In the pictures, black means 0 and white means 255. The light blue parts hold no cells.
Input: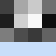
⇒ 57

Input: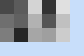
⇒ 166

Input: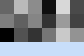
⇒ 51

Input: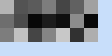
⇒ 69

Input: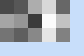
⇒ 136

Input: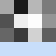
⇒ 210
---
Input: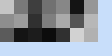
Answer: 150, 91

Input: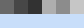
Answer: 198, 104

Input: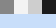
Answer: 27, 134

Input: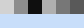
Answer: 89, 210

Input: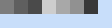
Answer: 56, 124

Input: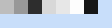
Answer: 22, 189

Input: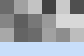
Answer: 79, 168

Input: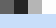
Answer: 253, 98

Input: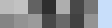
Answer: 118, 133
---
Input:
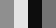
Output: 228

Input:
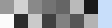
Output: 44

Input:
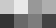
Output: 105

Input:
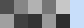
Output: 64

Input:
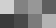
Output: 73

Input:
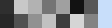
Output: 81

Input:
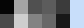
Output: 206
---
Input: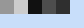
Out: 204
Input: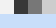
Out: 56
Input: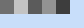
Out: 195
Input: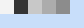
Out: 52
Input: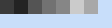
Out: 35
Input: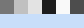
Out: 192
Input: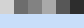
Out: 109
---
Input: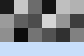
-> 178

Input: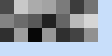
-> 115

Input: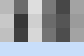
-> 163

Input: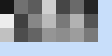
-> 37

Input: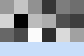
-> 110

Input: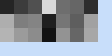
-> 45

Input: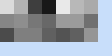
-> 170

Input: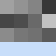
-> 55
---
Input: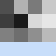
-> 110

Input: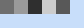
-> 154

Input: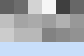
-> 184

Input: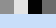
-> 227

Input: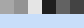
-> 147

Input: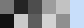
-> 202

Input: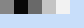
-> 7
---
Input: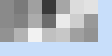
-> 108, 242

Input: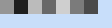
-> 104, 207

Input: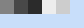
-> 43, 237

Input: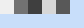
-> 63, 239

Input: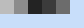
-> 35, 188

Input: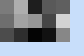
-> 150, 211

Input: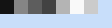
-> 66, 249

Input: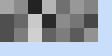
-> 42, 208

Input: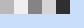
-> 132, 239
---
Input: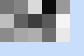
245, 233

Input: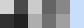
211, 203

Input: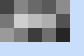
206, 187

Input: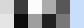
252, 229

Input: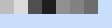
219, 189

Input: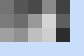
212, 206

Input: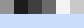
243, 201
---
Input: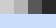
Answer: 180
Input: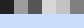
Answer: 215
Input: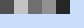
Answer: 111
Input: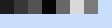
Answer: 103
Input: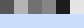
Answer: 134
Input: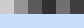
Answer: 48
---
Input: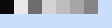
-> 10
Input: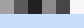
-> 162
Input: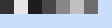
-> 49
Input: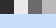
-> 46
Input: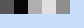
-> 86
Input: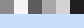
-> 140
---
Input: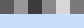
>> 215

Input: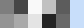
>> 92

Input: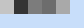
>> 169

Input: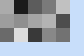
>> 193

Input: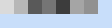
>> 60

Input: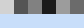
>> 156
